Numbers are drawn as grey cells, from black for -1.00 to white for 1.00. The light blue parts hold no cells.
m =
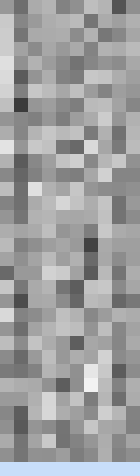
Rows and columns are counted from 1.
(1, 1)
0.19
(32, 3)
0.29
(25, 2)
0.10
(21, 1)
0.55
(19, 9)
0.10
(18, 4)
0.24
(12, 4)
0.25
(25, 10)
0.33
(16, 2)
-0.08
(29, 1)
0.21
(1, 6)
0.13
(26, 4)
0.48
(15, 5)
0.68
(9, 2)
0.06
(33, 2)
-0.08
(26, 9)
0.09
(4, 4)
0.31
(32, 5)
-0.10
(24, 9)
0.06
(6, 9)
0.36
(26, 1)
0.09
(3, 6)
0.10
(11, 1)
0.78
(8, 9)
0.28
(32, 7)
0.18
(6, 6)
-0.03
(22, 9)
-0.19
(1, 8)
0.41
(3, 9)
0.06
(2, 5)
0.40
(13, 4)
0.20
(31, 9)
0.29
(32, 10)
0.29
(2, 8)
0.34
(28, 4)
0.14
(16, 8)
0.51
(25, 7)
0.31
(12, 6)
0.62
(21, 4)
0.41

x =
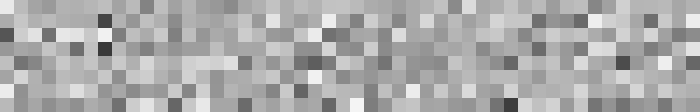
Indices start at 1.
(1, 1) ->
0.83
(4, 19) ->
0.30
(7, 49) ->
0.43
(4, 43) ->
0.73
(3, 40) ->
0.60
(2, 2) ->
0.55
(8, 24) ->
-0.19
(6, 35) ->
0.36
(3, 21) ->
0.16
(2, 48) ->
0.58
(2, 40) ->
0.16
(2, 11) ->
0.50
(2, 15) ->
0.33
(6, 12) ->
0.40
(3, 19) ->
0.46
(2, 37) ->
0.55
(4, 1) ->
0.19
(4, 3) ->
0.26
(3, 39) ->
0.35
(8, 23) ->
0.32
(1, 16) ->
0.19
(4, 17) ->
0.28
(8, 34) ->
0.16
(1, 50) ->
0.40
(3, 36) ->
0.57
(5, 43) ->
0.35
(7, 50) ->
0.38
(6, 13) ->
0.26
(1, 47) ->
0.43
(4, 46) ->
0.26
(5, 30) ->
0.16
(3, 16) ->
0.33
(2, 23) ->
0.36
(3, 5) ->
0.81
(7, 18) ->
0.34
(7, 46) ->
0.67
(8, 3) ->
0.30
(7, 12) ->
0.19
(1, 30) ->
0.33

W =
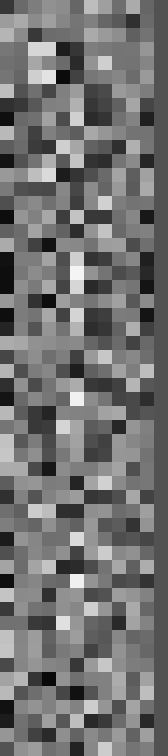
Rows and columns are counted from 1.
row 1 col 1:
-0.57
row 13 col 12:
-0.36
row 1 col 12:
-0.36
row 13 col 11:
0.26
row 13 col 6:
-0.59
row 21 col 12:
-0.36
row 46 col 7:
-0.26
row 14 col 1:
-0.04
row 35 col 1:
-0.27
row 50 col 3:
-0.14
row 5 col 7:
0.15
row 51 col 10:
0.29
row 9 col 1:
-0.88
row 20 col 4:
-0.03
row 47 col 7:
-0.48
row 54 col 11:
-0.01
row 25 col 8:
-0.36
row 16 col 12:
-0.36
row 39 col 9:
-0.39
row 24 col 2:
0.02
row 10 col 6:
-0.27
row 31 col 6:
0.30
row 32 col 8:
-0.49
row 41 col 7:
-0.40
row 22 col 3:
-0.61
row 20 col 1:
-0.89
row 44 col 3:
-0.10
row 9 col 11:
-0.75
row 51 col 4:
0.01
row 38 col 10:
-0.60
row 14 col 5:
0.06
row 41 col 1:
0.29
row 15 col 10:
-0.10
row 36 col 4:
0.02
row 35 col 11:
-0.07
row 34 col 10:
-0.38
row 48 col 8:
0.56
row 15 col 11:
-0.08

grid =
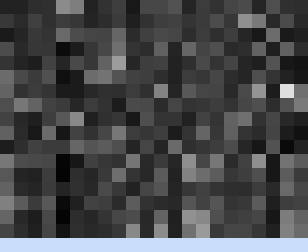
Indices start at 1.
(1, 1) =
-0.74
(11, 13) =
-0.17
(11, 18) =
-0.70
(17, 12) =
0.10
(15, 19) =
-0.29
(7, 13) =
-0.71
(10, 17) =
-0.25
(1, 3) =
-0.64
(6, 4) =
-0.37
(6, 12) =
-0.64
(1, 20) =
-0.39
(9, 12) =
-0.60
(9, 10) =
-0.81
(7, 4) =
-0.59
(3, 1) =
-0.80
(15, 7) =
-0.48
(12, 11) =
-0.68
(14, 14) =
-0.57
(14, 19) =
-0.53
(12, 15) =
-0.45
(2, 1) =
-0.56
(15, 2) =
-0.29
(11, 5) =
-0.54
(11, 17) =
-0.40
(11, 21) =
-0.92
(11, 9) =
-0.38
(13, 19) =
-0.38
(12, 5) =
-0.96
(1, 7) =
-0.73
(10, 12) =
-0.51
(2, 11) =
-0.61
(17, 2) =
-0.65
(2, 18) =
0.13
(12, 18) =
-0.49
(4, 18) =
-0.64
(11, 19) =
-0.82
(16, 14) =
0.14

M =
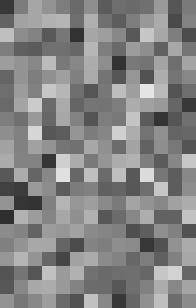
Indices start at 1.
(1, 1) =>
-0.56
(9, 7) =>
-0.34
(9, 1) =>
-0.01
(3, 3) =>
0.02
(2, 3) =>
0.30
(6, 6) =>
0.00
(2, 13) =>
-0.42
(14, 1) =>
-0.49
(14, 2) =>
-0.53
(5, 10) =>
-0.05
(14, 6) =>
-0.03
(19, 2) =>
0.41
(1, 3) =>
0.30
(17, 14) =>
-0.36
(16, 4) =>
0.04
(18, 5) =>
-0.21
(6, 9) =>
-0.33
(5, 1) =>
0.23
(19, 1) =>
0.18
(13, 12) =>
-0.07
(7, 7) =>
-0.33
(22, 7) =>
0.51
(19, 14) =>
0.31
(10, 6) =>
0.17
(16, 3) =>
0.22
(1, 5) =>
-0.02
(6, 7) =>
0.33
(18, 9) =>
0.11
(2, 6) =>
-0.14
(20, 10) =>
-0.13
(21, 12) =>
0.35
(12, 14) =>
0.56
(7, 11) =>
0.79
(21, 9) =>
-0.32
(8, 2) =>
0.29
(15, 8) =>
0.08

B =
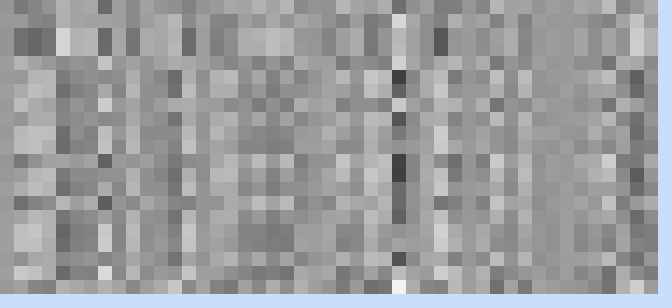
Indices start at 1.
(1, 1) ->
0.17
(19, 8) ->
0.04
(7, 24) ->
0.28
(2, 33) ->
0.37
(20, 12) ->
0.21
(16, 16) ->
0.35
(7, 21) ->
0.12
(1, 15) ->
0.16
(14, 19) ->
0.15
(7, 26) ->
0.12
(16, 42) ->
0.17
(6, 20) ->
0.02
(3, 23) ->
0.17
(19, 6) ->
0.11
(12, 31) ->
0.31
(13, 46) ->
-0.28
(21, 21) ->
0.11
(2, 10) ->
0.08
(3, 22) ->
0.18
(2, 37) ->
0.26
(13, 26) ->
0.17
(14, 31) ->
0.31
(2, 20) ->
0.32
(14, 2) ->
0.35
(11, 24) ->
0.29
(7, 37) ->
0.08
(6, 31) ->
0.35
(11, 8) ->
0.52
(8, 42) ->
0.12
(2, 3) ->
0.05
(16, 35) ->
0.17
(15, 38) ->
0.30
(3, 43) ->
0.11
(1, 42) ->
0.30
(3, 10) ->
-0.08
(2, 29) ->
0.68
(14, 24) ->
0.28
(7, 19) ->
0.18
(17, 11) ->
0.10
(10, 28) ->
0.23
